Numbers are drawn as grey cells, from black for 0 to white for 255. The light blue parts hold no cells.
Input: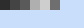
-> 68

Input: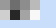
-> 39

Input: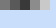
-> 89

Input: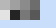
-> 36

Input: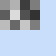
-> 104

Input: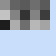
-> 173

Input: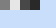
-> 230
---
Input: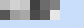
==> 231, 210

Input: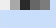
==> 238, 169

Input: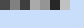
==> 193, 170

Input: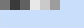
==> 232, 202

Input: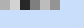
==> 211, 188

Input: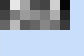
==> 231, 208
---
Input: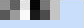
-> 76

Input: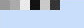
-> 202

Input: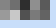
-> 122

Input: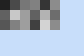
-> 211

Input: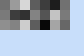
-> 165

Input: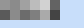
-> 170

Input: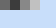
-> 136

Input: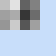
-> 86

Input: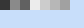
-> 183

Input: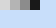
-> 140
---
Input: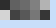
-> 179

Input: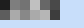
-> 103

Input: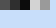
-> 154

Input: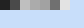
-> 162

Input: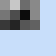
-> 118

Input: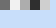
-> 207

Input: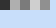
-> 144
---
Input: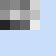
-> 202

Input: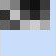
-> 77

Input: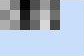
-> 123

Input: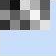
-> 146

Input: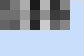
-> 143

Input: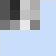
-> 51

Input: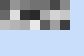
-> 171
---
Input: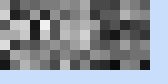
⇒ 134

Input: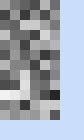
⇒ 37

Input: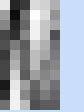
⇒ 113

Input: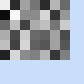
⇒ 74

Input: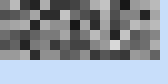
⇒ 133

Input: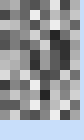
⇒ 209

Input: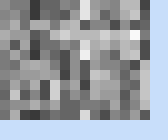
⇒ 197
